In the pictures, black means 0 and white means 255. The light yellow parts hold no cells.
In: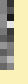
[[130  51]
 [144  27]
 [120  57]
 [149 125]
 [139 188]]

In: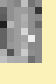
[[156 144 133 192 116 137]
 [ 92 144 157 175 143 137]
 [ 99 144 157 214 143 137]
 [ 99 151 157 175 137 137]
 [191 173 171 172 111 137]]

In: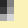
[[ 40 130]
 [169 214]]

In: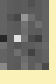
[[ 99  93  90  92  81  91  97]
 [ 99  83  71 151 109  91  98]
 [ 98  93  90 109  93  91  98]
 [112  93  85  92  93  97 104]
 [ 99  93  91 109  93  91  98]]

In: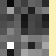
[[ 84  10  88  62 100  92  42]
 [ 70  59  92  19  69  63  26]
 [ 84 132 105  49  73  67  72]
 [ 97 252  88 112  34 102 166]]

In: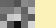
[[102 100  82 137 129]
 [ 99 198 208 111  91]]

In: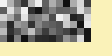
[[243 177 111  54 181 237  96 174 129  16 172 214  62]
 [212 168 102 226 115 128 158  77 240 211  34  50 218]
 [186  49  83 131 192 108  60 111  85  68  34 109  22]]
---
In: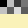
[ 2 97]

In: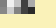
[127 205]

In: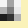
[245 124 179]

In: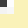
[ 60 247]

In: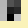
[181  30 197]

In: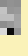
[140 150 163]

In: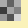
[170 164 212]
